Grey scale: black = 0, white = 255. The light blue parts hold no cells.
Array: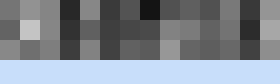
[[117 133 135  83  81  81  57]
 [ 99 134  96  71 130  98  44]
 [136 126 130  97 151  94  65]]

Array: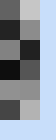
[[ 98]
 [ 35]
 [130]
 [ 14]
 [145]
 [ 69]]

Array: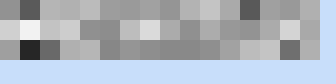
[[146 181 187 154 149 196  89 153]
 [208 195 144 189 171 172 147 212]
 [159 105 182 149 137 143 188 111]]

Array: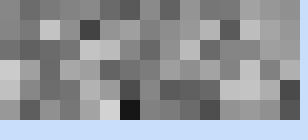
[[135 122 137  89  98 118 162 144]
 [133 195  67 159 141 180 189 151]
 [113 107 195 134 144 106 133 155]
 [203 106 159 114 158 163 192 176]
 [192 109 178  77  91 104 195  74]
 [152 144 163  22 123  78 154  85]]

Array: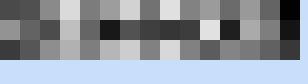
[[ 74 138 124 210 224 155 153   2]
 [147  76 101  82  54 225 170  20]
 [ 59 142 126 205 216  92 121  56]]

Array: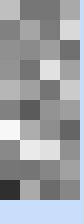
[[191 118]
 [129 123]
 [144 157]
 [147 225]
 [182 117]
 [129 147]
 [247 141]
 [137 224]
 [118 134]
 [ 47 108]]
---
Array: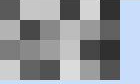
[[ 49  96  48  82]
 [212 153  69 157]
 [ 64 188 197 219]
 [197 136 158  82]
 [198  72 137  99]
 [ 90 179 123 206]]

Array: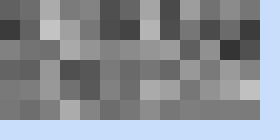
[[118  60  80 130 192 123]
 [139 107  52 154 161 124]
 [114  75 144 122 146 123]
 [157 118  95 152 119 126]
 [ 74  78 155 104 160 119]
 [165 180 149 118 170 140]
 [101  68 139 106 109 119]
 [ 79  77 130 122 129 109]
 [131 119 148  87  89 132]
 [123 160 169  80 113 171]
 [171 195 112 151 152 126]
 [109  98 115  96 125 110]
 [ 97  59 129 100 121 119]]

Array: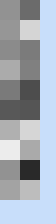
[[107 213 123 128  77  85 214 170  41 189]
 [146 150 139 171 122  88 176 236 146 163]]

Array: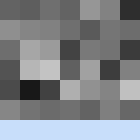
[[ 46 109  59 129 192 103]
 [130 117 115  61 132 127]
 [150  90 121 161 145  99]
 [ 99 111  67  96 175 112]
 [111 129 155 195  65 107]
 [ 94 133 166 182  24 115]
 [ 99 143 110  83  75 134]]

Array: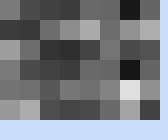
[[101 173  82 101 144  66]
 [ 24 146  75  23 224 163]
 [102 109 116 102 132 106]
 [105 170  68 105 112  74]
 [ 60 141  47  60 119  69]
 [ 65 109  51  66  87  77]
 [ 75  57 109  75 111 172]
 [122  60 158 122 115 153]]

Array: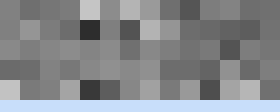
[[112 114 118 126 112]
 [110  93 125 106 182]
 [131  98  84 145 164]
 [125 105 121 100  78]
 [ 85 109 114 109 153]
 [111 149 126 109 122]
 [154 179 136 144 161]
 [180  83 112 137 135]
 [140 127 139 144  93]
 [197  45 132 136  57]
 [123 109 140 120 164]
 [118 124 134 130 128]
 [111 149 126 109 122]
 [129 128 137 107 194]]

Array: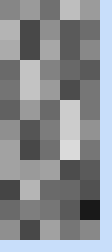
[[155 109 136  90 118 118 146 118  90  81  25 136]
 [190  90  90 104  76 204 204 218  76 104  90 118]
 [112 143 167 130 155 106 124 112 161 106 118 161]
 [154  72  72 195 195 154  85  72 154 181 126  72]
 [134 180 171 106 116  97 143 162 162  69 106 143]]

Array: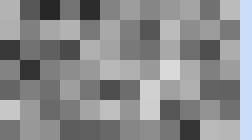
[[187 121 173 157  98 112 182]
 [113 156  79 128  99 147 185]
 [164 141 110 172 175 120  53]
 [152 187 168 217 160  87 118]
 [134  86 112 153 208 206 140]
 [157 126 121 175 109 149 134]
 [131 168 163 184  78 190 104]
 [ 44 120 175 153 118 164  95]
 [115 178  74 141 158 123  93]
 [ 39 167  96 127 112 106 143]
 [ 87 128 114  50 127 154 152]
 [179 175  57 131 101 199 116]]
